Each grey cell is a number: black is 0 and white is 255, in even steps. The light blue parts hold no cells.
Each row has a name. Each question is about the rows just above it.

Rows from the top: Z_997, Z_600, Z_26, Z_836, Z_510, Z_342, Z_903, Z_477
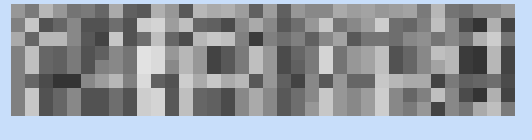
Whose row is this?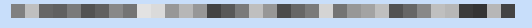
Z_836
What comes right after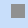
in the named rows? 116

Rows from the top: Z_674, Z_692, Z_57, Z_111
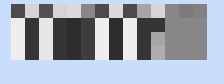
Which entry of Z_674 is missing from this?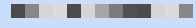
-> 129
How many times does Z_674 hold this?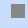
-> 2
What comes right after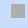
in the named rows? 135
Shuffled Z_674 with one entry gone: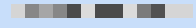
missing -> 129

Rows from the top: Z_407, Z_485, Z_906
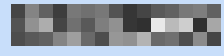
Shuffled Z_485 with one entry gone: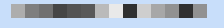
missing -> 54
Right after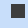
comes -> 120

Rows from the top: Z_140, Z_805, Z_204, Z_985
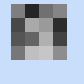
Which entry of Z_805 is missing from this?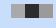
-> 72
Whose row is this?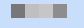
Z_985
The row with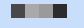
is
Z_805

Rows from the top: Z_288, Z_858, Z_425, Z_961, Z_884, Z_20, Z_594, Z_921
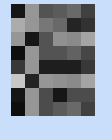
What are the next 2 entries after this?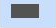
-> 98	70
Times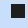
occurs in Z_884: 3
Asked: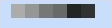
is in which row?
Z_858
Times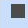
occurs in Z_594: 3
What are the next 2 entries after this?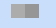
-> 119	105
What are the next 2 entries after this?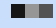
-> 91	105

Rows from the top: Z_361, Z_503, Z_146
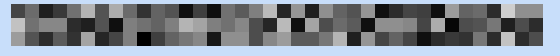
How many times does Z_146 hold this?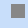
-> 2
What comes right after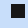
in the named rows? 143

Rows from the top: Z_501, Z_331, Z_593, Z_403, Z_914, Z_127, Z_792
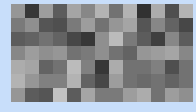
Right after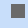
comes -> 114
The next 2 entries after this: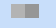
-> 128	128

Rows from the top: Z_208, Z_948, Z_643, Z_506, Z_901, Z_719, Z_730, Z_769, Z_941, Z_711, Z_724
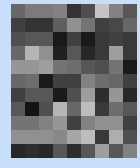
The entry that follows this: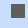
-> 144
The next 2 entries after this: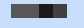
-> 26	57
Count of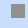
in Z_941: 2
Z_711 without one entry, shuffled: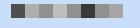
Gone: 136
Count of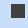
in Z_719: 3
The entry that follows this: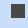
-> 103
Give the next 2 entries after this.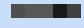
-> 26	57

